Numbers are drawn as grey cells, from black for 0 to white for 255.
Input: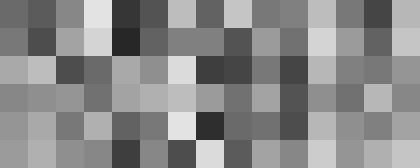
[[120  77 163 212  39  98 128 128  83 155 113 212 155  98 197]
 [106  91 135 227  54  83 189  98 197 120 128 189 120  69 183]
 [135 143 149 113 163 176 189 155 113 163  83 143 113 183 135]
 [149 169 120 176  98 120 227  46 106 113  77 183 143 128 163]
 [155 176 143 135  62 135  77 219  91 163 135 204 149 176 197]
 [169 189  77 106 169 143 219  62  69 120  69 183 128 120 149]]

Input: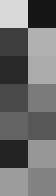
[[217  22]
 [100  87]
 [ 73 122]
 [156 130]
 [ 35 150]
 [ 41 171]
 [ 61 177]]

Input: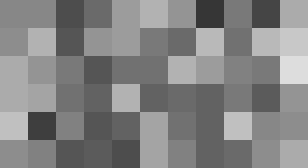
[[192  62 129  85  98 164 113  98 192 135 141]
 [141 129  85  91  77 164 129  98 106 141 171]
 [135 135  77 106 156 178 148  54 121  69 171]
 [171 148 121  85 113 113 178 156 129 121 221]
 [171 164 113  98 178  98 106  98 121  91 148]
 [141 178  85 148 156 121 106 185 113 185 200]]

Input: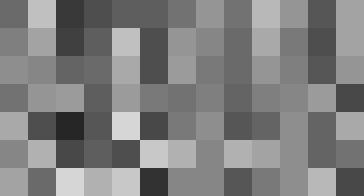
[[169  78  38  86 214  72 121 142  86 100 142 100 169]
 [163 106 214 177 200  50 134 134  86 121 142 184  72]
 [142 134 100 106 169  78 155 121 106 149 127  86 149]
 [114 149 155  94 155 121 114 127 100 127 134 155  72]
 [127 163  64  94 192  78 149 134 106 169 121  78 163]
 [134 177  72  94  78 200 177 134 177 163 142 100 114]
 [106 192  57  78  94  94 114 149 114 184 149  86 163]]

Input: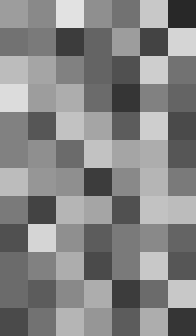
[[122  67 181 165  80 194 188]
 [129  86 194 165  92 206  74]
 [107  92 137 173  60 107 200]
 [ 74 114 181 150  92 173  53]
 [114 122  60 100 157  67 213]
 [107 129 173  74 122 200  86]
 [157 137 226 143 114 200  40]
 [129 143 107 194 165 173  86]
 [188 150 143  60 137 181 122]
 [220 157 173 107  53 129 100]
 [188 165 129 100  80 206 114]
 [ 80 213 143  92 122 137 100]]

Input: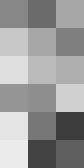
[[235  66  95]
 [135 107 167]
 [228 119  60]
 [149 142 208]
 [200 167 127]
 [222 186 174]]

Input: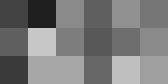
[[ 66  30 138  95 145 118]
 [ 58 167 167 102 191 159]
 [ 95 199 125  87 110 138]]

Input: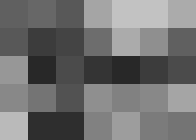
[[151  40  75  52  40  60  75]
 [186  46  46 129 157 123 116]
 [ 88  60  68 109 171 143  96]
 [ 96 103  88 165 194 194 171]
 [136 116  82 143 129 136 165]]

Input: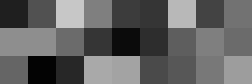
[[101   3  39 169 163  74  87 120 157]
 [ 31  81 199 127  60  53 184  67 114]
 [142 142 107  53  11  45  94 127 107]]
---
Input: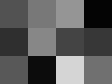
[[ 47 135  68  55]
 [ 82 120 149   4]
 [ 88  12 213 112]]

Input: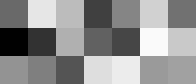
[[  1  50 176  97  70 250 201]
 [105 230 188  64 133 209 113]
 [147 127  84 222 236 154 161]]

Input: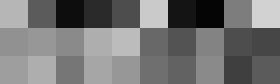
[[145 151 138 174 188 104  83 131  77  70]
 [158 174 118 166 151 111  98 138  63  91]
 [182  91  13  42  77 202  20   5 125 210]]

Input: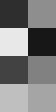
[[ 46 142]
 [ 66 129]
 [191 165]
 [232  23]]

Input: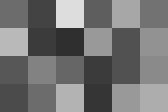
[[ 75 108 179  53 153 173]
 [ 87 130 102  59  81 138]
 [108  67 221  94 167 114]
 [185  59  47 153  81 146]]

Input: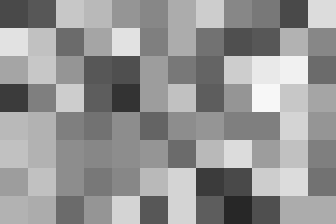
[[ 59 127 205  93  51 157 193  93 149 247 199 165]
 [ 73  87 199 185 149 135 172 205 135 120  73 220]
 [157 193 141 120 135 185 212  59  73 205 220 114]
 [165 199 149  87  79 157 120 100 205 233 241 107]
 [178 172 107 149 212  87 212  93  39  79 172 172]
 [185 178 127 114 141 100 141 149 127 127 212 149]
 [193 178 141 135 141 149 107 185 220 157 193 127]
 [226 193 107 165 226 127 172 114  79  87 178 135]]

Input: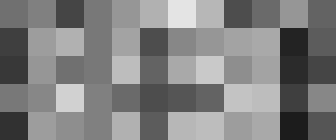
[[ 49 157 142 128 177  92 183 189 157 169  28  85]
 [ 56 150 112 120 189  99 169 201 142 163  43  69]
 [ 63 157 177 120 163  77 135 150 163 169  35  92]
 [112 128  69 120 150 177 228 183  77 106 150  99]
 [120 135 209 128 106  77  85  99 195 189  63 135]]

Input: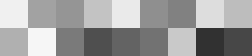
[[176 246 122  79  99 114 201  49  71]
 [240 162 149 195 234 143 129 221 189]]

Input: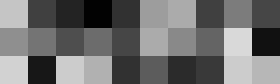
[[143 116  78 108  70 171 137 100 217  17]
 [197  64  35   2  49 157 171  64 124  70]
 [210  23 204 177  49  92  43  57 204 183]]
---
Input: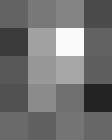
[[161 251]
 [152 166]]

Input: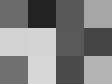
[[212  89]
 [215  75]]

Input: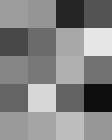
[[107 168]
 [120 176]]

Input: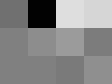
[[141 155]
 [128 122]]

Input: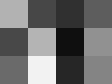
[[180  15]
 [242  38]]

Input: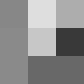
[[199  57]
 [104 104]]
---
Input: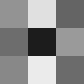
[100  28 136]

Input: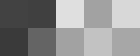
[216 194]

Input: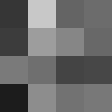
[108 134 111  28]

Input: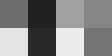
[133 236]

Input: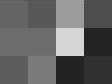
[ 78 214 123]

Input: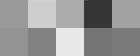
[162 117]

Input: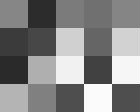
[133 101 241 128]

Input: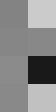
[203 134]

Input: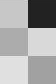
[ 34 172]
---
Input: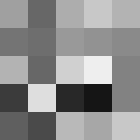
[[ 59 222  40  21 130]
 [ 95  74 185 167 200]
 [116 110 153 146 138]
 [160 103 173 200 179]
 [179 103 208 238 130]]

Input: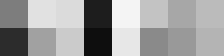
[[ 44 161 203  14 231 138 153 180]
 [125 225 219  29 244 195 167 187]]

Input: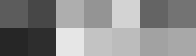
[[ 38  45 230 195 188 162 168]
 [ 92  71 174 148 211 100 115]]

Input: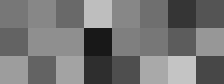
[[ 99 143 143  24 127 119  92 151]
 [119 135 105 190 135 111  53  84]
 [157  99 163  46  78 169 196  71]]

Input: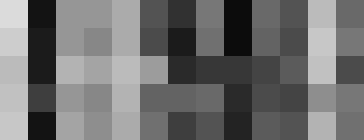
[[187  27 179 164 187 156  42  55  55  68  91 193  75]
 [193  62 150 135 179  99  99 105  42  75  68 142 119]
 [199  19 164 142 171 112  62  83  35  91  83 179 112]
 [205  27 150 135 171  75  27 112  12  99  75 199 119]
 [219  19 150 150 171  83  49 119  12 105  83 187 105]]

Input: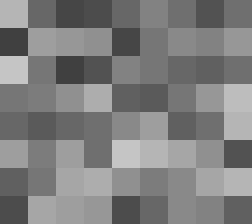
[[ 64 158 151 144  70 118 137 130 151]
 [ 76 166 158 151  76 103 137 130  96]
 [ 96 118 166 173 144 124 137 166 181]
 [103  90 103 111 137 158  96 111 181]
 [118 124 144 173  96  90 118 151 189]
 [158 124 158 111 197 181 166 144  82]
 [181 103  70  76 103 130 111  82 111]
 [197 118  64  82 130 118 103  96 111]]

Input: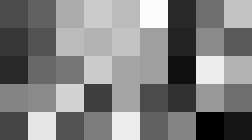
[[ 41 104 118 203 165 159  16 236 179]
 [ 55  83 187 179 195 159  35 138  90]
 [ 69 230  83 124 236  97 132   0  22]
 [ 75  97 172 203 187 252  41 110 195]
 [132 138 211  62 165  75  49 152 110]]
